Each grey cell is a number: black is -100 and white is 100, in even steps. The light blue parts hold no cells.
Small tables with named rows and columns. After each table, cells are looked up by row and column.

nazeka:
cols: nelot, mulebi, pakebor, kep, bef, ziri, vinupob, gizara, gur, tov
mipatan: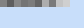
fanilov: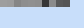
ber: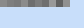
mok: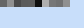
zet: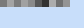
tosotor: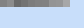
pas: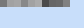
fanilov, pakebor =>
5
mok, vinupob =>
37
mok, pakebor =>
-41
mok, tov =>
13
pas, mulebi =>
27
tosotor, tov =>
31
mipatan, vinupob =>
36
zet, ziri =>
-32
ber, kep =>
9
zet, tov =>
16
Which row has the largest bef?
pas

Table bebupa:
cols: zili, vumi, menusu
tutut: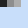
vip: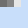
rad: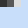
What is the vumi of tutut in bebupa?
11
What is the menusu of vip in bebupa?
80
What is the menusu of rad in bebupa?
73
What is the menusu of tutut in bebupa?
36
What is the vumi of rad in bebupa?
-31
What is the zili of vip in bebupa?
-14
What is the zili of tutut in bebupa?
-73
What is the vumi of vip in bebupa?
4
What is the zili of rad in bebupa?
-60

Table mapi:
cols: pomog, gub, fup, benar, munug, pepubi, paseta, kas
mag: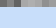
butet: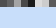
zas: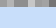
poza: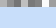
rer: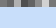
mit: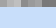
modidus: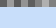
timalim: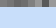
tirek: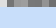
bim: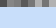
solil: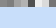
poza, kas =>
24
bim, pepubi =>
40
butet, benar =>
-43
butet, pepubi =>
72
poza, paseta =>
96
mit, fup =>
50
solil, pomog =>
7
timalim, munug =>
0
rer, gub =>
-20
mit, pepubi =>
27
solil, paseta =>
71
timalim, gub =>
-8
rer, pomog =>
-6
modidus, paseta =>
38
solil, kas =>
-8
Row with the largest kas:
bim

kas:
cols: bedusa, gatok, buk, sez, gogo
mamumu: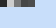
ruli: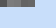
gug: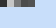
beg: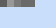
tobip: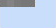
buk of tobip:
-4
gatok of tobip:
3
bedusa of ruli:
-33
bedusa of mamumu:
-68
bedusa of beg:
-26
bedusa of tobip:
-3

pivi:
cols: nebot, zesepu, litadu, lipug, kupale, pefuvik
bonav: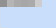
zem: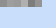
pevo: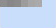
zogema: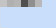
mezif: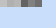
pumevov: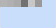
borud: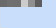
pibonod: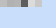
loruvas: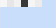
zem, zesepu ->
24
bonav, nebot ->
14
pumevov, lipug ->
-11
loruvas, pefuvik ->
85
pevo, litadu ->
9
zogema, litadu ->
42

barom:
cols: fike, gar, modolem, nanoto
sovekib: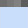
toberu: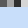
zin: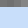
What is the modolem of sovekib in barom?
1
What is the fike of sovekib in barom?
-13
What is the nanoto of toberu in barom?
67
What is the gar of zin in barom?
-12
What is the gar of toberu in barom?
31
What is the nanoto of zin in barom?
4
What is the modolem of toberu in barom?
-62
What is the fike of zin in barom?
-8
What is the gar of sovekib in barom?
-6
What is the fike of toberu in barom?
-30
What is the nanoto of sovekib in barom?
-27
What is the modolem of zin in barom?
-6
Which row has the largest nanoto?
toberu

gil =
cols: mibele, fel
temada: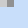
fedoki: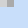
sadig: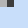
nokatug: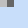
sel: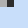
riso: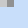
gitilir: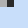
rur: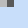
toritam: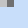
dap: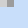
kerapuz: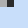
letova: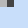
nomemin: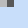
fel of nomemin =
-31
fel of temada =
14
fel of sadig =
-52
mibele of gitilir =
38
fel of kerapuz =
-66
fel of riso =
14
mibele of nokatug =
50
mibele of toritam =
53
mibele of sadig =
41
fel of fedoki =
33
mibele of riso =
58
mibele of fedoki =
65
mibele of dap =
63
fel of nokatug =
-20
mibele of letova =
44
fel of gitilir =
-67
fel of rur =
-30
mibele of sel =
38
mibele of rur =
47
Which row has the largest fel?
fedoki

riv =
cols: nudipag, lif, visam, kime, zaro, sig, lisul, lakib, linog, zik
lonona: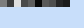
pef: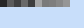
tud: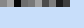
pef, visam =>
-50
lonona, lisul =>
-30
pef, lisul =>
-4
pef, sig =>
29
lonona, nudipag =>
-2
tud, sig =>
27
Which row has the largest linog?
pef

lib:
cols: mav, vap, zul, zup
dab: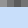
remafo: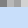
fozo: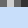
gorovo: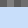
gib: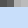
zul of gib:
38
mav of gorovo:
-25
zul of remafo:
27
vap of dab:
-8
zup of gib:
47
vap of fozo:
62

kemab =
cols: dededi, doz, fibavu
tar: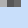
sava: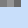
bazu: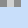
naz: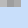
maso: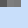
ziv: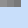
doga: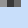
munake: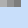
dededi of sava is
-2
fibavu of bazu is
11
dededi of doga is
16
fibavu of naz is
34
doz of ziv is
4
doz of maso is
-1
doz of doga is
-55
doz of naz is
24
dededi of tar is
38
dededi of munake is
37
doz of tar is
-32
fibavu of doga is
-18
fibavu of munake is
-2
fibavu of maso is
-4
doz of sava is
17
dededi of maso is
-31
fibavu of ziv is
-5
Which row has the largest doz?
bazu

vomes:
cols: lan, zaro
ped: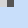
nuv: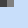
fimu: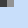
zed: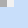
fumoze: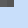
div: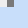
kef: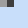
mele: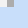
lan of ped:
67
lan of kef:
24
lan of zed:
36
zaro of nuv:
0
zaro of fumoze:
-33
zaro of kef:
-51
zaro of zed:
89
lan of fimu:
-52
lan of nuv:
-49
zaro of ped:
-33
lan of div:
87
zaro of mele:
35
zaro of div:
-5
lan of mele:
90
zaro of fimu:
15

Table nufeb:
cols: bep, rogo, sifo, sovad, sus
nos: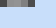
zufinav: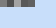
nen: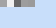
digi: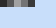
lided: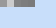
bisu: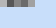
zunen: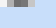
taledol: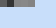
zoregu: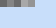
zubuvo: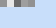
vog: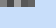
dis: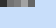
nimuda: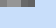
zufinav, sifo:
28
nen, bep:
28
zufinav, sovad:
-31
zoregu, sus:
16
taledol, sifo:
5
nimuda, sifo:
18
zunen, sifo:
-13
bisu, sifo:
4
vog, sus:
-22
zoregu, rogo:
4

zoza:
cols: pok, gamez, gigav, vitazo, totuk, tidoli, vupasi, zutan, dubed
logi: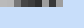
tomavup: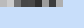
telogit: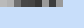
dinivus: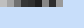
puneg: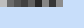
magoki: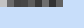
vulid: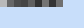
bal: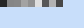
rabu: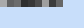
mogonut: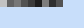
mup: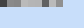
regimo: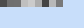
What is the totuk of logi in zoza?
-52
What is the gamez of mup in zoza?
8
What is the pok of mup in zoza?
-48
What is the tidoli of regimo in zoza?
35
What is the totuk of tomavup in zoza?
-43
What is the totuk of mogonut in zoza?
-54
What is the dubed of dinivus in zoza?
21
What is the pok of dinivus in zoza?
50
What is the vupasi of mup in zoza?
-24
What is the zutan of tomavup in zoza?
-52
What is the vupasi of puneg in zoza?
5
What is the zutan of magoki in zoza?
-60
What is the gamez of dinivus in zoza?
29
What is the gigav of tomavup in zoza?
-9
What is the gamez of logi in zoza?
44
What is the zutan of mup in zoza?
46
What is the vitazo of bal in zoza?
28
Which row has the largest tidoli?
bal

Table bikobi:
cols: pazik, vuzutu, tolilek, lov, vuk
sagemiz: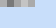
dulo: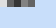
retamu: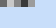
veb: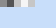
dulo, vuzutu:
-22
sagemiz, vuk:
33
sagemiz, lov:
54
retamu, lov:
-55
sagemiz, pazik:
37
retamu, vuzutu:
58
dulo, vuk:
-22
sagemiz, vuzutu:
-5
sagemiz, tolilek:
30
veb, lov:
92
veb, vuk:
55
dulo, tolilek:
-58
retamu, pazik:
-17
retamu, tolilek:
5
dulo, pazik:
75
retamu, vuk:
22
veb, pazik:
10
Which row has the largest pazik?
dulo

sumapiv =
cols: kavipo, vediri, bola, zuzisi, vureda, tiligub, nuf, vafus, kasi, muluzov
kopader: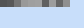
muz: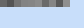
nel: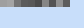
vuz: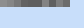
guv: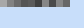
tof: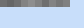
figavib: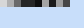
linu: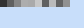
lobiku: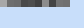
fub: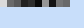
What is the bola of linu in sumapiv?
5
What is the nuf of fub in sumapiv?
18
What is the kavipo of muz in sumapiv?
-19
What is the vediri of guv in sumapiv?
2
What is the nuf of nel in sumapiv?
5
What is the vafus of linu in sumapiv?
46
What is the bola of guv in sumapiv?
-16
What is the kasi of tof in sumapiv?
-7
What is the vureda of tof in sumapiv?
11
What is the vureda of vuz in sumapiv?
-26
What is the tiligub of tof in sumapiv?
1
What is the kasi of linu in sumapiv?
-22
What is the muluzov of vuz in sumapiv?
-15
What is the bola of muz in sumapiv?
-9
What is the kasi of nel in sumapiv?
14
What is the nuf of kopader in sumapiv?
-25
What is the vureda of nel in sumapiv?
-31
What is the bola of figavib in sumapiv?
-17
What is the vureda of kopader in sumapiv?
25

